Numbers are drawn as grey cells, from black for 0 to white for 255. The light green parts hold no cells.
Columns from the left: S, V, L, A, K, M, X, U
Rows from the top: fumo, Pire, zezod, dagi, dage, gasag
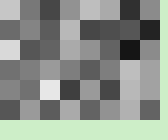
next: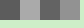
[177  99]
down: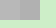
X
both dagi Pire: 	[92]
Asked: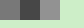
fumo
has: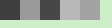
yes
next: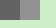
[177  99]

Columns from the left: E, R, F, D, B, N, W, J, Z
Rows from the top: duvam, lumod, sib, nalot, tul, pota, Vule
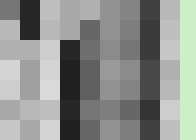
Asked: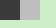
lumod
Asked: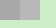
pota
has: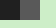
no
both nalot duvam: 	[176]
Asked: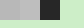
pota
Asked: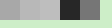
pota
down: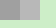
R

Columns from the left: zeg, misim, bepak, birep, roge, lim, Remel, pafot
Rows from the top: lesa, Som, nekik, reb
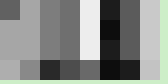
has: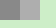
no
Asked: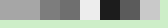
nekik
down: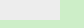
roge
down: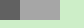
zeg
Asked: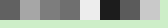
lesa
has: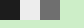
no

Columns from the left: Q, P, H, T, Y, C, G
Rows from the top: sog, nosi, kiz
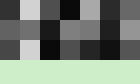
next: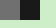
[127 120]
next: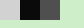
[37 17]
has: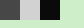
yes

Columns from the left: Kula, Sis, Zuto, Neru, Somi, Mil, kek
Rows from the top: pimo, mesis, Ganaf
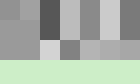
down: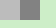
Neru
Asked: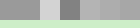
Ganaf

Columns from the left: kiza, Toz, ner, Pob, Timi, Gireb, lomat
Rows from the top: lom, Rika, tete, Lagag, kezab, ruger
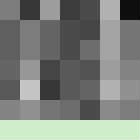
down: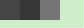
ner
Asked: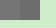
ruger
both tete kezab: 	[101]
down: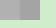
Gireb

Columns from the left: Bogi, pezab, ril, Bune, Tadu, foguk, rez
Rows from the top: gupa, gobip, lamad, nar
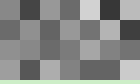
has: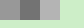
yes
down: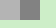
foguk
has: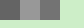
yes
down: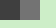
rez
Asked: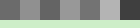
gobip

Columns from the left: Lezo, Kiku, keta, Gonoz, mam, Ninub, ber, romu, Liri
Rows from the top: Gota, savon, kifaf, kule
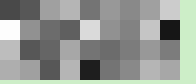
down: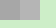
Gonoz
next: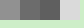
[145 130]
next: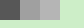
[116 152]
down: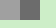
keta
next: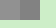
[197  22]
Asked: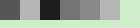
kule

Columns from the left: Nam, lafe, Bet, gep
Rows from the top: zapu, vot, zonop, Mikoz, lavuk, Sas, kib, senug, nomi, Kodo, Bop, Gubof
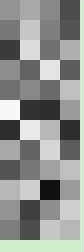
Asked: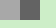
senug
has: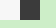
no
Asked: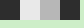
kib
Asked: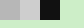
Kodo
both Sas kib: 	[45]

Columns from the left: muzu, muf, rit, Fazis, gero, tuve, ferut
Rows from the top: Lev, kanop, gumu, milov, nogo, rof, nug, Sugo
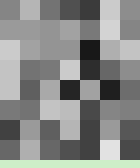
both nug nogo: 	[95]
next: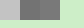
[203  45]
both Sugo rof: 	[73]

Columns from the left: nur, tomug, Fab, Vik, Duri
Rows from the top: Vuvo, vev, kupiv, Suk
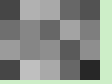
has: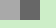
yes
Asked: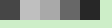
Suk
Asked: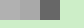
Vuvo
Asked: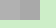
Vuvo

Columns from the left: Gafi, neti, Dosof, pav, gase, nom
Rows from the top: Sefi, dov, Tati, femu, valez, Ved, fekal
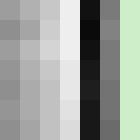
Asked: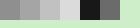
fekal
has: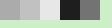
yes
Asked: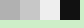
Sefi
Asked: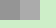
Ved

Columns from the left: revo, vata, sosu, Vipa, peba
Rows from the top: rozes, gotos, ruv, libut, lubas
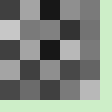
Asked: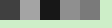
rozes
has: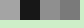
yes
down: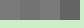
peba
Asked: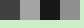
rozes
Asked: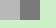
ruv
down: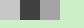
revo

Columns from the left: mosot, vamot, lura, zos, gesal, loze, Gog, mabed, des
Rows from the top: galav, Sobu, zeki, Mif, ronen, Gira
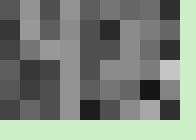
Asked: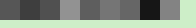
ronen
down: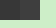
vamot
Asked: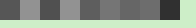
galav
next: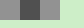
[ 94 117]
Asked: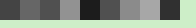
Gira

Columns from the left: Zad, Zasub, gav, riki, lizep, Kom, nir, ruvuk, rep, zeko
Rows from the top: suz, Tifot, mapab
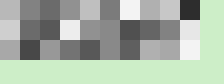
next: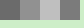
[243 176]
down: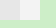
zeko
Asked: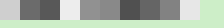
Tifot
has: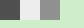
no
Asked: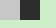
suz
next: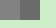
[145 191]

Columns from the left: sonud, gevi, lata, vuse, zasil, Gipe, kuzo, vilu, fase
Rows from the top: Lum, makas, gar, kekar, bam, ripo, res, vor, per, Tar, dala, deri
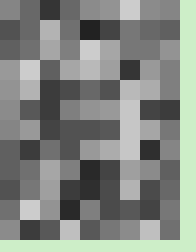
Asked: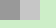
ripo
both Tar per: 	[159]
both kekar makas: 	[96]
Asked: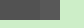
res

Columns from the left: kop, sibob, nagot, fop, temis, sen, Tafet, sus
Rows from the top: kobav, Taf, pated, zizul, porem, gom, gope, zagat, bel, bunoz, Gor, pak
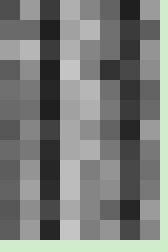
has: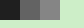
no
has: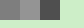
no
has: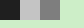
yes
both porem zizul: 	[51]
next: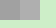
[120  59]
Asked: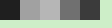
Taf

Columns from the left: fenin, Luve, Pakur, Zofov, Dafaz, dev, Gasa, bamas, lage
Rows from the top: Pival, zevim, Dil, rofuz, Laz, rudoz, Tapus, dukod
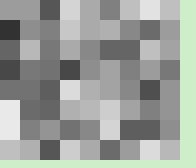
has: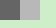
yes
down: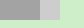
dev
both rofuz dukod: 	[156]
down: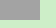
dev
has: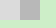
yes

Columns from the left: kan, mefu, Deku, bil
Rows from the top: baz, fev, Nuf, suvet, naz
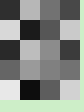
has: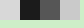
yes
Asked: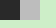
Nuf
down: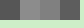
Deku

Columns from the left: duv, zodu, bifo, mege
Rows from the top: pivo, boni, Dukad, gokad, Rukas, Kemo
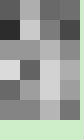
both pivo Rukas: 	[105]
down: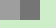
mege
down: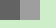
zodu
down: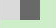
duv
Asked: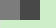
boni

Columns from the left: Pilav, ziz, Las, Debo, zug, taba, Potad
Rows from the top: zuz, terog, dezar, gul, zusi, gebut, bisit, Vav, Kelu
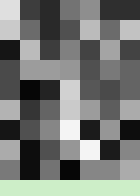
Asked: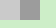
gebut
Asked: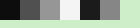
Vav
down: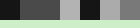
Pilav
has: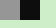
yes

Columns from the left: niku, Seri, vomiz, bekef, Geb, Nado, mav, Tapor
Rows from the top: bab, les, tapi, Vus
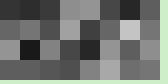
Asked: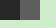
bab
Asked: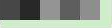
tapi
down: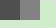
vomiz
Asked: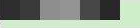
bab
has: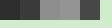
yes
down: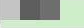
mav
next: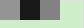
[71 39]

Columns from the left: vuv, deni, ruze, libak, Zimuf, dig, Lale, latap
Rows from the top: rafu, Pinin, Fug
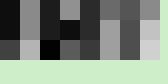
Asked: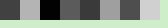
Fug
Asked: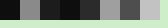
Pinin
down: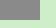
deni
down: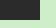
Zimuf
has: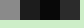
no
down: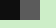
libak

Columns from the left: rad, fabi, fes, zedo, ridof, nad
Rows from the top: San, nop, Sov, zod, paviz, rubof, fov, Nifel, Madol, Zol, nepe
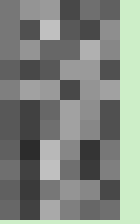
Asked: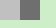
Madol
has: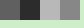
yes
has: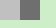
yes
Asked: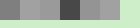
paviz
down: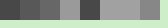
zedo
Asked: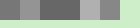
Sov
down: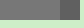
rad

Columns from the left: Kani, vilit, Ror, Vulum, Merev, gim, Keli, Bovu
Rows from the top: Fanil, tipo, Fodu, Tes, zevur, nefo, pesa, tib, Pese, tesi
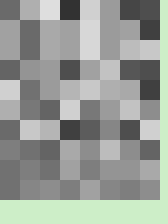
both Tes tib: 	[100]
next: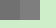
[113 161]
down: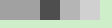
Vulum
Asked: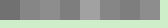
tesi

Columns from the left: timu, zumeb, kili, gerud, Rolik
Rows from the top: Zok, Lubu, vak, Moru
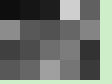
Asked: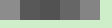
Lubu
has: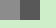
yes
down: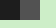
kili
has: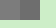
no

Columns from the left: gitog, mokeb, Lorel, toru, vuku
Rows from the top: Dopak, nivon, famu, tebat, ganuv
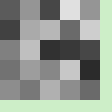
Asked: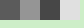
Dopak
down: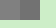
gitog
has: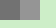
no
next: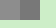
[176 141]
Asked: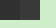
famu
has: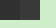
yes

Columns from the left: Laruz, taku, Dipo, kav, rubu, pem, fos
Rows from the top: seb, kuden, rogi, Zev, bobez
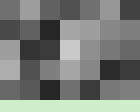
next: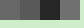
[ 59 120]
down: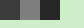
Dipo

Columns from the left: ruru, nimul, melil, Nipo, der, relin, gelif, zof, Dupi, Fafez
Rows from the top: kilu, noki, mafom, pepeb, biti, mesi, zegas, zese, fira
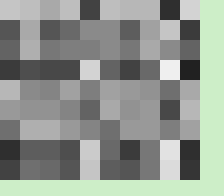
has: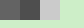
no
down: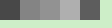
melil

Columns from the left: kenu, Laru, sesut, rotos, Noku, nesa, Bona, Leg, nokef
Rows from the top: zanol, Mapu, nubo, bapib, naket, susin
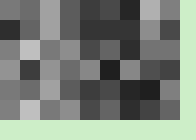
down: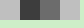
Laru
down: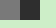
kenu
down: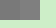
kenu
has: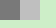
no
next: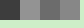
[ 31 135]

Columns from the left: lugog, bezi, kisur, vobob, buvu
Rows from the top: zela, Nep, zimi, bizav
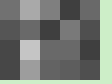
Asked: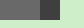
zimi
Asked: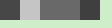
zimi

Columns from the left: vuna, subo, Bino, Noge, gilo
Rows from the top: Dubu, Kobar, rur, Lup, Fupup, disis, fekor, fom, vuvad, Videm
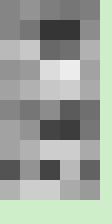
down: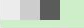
Noge
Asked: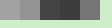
fekor
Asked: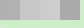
Fupup
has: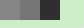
no

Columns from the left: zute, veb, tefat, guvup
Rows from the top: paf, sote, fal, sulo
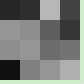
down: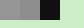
zute
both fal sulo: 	[149]
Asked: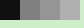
sulo

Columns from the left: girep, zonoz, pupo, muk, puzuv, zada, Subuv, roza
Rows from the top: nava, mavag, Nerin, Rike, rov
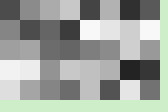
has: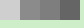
no
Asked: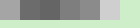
Nerin

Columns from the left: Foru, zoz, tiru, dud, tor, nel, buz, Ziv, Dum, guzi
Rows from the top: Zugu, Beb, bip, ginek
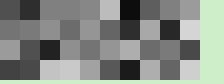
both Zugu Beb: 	[46]
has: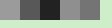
no
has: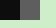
yes

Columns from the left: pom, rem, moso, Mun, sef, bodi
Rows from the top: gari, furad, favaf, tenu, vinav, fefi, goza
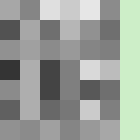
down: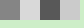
sef
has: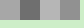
yes
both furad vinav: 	[111]
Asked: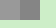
favaf
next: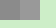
[133 127]
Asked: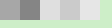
gari

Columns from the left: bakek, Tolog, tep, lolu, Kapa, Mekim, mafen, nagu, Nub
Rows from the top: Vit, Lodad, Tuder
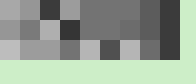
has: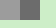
no
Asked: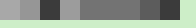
Vit
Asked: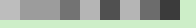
Tuder
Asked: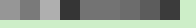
Lodad
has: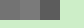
no
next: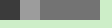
[92 59]
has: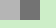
no

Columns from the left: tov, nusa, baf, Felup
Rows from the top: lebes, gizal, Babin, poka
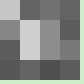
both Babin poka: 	[92]
